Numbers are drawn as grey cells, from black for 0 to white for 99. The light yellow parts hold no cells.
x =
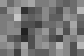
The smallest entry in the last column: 31
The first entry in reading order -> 59
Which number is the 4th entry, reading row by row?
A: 59
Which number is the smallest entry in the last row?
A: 25
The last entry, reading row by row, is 42
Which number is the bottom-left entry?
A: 42
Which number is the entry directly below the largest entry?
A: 48
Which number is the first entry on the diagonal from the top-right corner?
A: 53
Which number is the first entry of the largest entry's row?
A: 48
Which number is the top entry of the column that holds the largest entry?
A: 53
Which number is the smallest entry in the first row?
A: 37
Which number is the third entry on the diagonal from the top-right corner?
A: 59
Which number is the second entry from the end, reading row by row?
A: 31
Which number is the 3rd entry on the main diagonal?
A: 77
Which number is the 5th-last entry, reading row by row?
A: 48
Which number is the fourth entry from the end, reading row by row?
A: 59
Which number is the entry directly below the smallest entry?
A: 19
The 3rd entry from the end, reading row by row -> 53
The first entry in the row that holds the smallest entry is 48
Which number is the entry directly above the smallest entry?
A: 31
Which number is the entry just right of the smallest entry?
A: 37

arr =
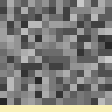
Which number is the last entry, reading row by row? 57
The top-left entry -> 36
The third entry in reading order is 47
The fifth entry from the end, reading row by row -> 47
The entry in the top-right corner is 52
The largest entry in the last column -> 78
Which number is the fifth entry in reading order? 62
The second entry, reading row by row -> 67
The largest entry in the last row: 72
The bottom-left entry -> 15
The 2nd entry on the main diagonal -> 57
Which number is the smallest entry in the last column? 15
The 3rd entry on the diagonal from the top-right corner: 72
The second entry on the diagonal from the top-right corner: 62
